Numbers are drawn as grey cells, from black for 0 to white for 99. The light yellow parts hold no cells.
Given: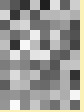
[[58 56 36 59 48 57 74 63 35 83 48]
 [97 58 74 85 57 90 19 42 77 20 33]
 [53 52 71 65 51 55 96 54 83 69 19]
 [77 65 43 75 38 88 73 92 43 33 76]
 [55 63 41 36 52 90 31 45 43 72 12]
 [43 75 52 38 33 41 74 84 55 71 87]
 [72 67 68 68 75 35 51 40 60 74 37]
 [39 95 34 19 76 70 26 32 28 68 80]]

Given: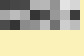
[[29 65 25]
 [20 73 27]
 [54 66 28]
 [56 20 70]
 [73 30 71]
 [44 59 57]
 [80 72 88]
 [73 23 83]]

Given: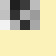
[[94 75 77]
 [69 19 12]
 [18 68 23]
 [65 60 73]]

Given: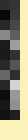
[[ 7  9  5 15 40 16 10 11 53 15  3 18]
 [12 56 59 82 18 33 19 61 36 27 22 20]]

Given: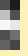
[[38 31 96 75 31]
 [27 43 90 31 11]]

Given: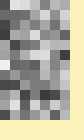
[[30 63 56 28 45 93 63 65 24 27 41 31]
 [66 87 70 29 59 40 48 28 66 44 41 88]
 [45 37 27 59 46 42 68 44 63 61 43 85]
 [59 82 48 48 47 37 84 48 85 49 64 74]
 [74 52 23 48 71 73 85 78 53 65 83 51]
 [38 79 29 60 58 51 52 71 58 45 56 72]
 [72 65 60 76 81 67 24 72 39 73 82 67]]

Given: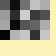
[[ 2 64 60 34]
 [70  4 17  6]
 [77 33 80 44]
 [19 39 22 75]
 [77 67 31 67]]
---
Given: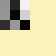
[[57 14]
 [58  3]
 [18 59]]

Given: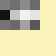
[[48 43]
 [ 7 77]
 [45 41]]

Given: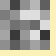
[[63 26]
 [48 57]
 [59 44]]

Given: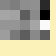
[[52 49]
 [64 63]
 [58 58]]

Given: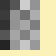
[[20 33]
 [23 58]
 [19 57]]

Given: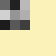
[[40 13]
 [81 58]
 [11 34]]

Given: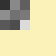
[[19 53]
 [55 44]
 [34 30]]
